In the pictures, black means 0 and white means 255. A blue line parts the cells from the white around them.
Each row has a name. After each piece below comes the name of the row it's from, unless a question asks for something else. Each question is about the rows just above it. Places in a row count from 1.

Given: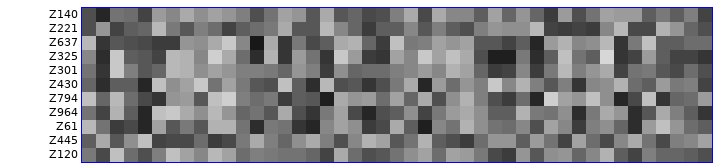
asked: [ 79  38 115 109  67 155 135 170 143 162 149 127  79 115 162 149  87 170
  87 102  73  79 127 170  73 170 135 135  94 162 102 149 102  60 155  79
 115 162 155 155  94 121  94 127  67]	Z140
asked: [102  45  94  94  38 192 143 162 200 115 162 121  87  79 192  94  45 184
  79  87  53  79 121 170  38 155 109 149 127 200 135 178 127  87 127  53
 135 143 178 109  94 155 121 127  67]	Z430
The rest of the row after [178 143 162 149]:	[127 127 121 102 149 127  60 143 102 109 109 127 135 155 135 178 162 102
  60  67 135  60 121 184 127 149 170  67 115 121  87  73 109  79]
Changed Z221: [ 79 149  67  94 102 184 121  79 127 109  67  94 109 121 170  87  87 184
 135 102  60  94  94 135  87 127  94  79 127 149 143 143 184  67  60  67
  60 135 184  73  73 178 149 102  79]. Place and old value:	8, [87]
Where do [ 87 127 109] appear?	Z221
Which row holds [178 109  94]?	Z430

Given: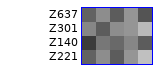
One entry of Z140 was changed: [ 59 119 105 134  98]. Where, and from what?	5, [92]
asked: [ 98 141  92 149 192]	Z221

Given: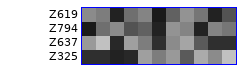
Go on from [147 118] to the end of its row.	[34 83]
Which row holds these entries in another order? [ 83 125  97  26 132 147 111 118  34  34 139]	Z619
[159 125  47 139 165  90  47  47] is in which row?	Z637
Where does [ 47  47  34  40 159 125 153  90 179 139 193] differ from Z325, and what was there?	9, [171]
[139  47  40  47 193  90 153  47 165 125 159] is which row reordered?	Z637
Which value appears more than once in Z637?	[47]

